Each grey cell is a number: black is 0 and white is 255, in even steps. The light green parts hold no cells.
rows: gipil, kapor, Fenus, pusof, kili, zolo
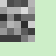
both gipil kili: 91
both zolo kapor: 166
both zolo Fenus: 61
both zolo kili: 61
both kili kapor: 152

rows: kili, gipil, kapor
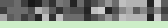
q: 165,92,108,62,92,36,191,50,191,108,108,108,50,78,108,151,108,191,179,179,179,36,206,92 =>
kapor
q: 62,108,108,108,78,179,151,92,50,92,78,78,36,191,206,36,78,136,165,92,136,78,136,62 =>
gipil
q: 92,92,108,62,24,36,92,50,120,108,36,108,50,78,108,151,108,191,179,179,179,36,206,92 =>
kili

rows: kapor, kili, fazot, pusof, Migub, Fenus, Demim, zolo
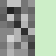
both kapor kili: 118
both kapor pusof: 118
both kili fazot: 118
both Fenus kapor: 118
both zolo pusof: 179
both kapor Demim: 118

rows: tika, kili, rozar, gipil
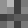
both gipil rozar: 63
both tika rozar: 63
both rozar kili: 63

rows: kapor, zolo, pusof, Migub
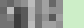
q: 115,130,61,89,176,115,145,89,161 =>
pusof
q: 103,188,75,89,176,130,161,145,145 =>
zolo
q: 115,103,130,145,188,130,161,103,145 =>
kapor

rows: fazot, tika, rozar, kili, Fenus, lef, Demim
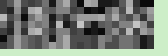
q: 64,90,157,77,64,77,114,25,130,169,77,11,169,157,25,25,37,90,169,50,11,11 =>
fazot
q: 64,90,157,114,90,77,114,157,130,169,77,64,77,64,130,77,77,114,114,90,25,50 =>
Demim
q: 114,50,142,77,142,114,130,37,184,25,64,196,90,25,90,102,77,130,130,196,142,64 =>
kili
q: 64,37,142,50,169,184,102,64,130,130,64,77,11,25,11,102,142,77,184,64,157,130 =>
Fenus

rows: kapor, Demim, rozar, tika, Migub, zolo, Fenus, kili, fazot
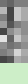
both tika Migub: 142
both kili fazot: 170

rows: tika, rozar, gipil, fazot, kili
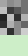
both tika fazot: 139
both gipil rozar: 191
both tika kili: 139
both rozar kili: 191
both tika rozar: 114

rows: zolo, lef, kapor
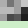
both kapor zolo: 159
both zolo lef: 159
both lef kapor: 159
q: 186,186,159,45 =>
lef

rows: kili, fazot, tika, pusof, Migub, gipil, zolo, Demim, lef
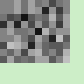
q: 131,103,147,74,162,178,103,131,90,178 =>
Demim
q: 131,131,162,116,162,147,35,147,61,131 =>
fazot
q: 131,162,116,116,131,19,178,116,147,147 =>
Migub
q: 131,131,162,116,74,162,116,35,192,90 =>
gipil

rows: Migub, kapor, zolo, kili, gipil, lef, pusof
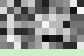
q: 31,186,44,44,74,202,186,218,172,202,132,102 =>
gipil
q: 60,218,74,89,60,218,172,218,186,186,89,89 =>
zolo

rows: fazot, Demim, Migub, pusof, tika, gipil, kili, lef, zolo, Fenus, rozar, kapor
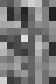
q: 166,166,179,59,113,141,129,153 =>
pusof
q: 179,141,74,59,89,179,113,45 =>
lef
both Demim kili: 45
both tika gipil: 129

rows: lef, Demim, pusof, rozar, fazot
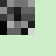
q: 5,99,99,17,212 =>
fazot
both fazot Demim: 99
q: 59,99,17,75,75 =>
pusof
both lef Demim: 143
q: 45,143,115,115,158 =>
lef

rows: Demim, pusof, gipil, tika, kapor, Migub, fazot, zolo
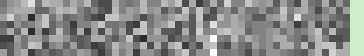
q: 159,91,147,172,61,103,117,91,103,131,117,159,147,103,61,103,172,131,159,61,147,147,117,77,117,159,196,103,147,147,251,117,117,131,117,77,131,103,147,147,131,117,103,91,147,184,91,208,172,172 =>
zolo
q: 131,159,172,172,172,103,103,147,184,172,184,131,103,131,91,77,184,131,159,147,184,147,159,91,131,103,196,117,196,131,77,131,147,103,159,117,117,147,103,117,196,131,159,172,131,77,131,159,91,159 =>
pusof
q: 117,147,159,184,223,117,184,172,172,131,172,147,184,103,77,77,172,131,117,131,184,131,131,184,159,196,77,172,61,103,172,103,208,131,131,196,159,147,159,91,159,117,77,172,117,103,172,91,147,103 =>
Demim
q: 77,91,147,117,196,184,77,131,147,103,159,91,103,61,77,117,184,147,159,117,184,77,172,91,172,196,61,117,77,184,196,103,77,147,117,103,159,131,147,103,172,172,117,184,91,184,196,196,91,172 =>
fazot

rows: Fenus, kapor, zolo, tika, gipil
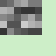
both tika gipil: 83
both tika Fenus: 166
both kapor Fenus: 166
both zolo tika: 166
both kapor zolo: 166
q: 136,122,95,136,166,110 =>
zolo

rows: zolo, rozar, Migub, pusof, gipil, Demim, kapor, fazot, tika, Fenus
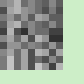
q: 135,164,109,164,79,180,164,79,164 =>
fazot
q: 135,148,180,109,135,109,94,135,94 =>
zolo
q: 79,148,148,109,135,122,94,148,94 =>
kapor
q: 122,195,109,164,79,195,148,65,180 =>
Fenus
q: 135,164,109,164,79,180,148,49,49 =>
Demim

